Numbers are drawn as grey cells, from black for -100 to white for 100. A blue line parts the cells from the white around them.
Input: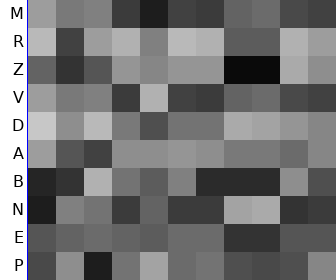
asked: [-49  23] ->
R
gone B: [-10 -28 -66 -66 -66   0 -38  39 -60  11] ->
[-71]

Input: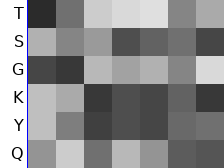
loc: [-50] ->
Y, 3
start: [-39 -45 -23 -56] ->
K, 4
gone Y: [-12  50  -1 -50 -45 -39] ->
[-18]
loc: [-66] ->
T, 1

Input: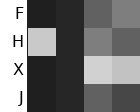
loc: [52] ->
X, 4
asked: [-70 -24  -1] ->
F
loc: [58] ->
H, 1

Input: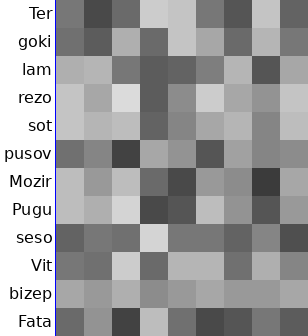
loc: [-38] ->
seso, 9
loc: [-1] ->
lam, 6
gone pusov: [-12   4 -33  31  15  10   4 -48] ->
[26]

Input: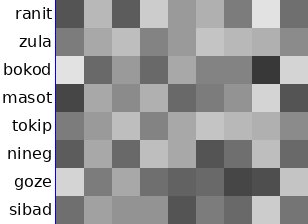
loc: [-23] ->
goze, 5
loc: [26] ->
sibad, 2

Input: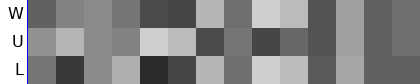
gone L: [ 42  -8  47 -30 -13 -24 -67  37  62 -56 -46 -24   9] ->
[31]
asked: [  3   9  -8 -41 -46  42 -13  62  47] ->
W
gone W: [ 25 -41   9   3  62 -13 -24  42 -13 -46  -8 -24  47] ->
[-35]
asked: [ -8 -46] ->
U
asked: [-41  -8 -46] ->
U
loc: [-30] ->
L, 11
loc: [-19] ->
U, 10

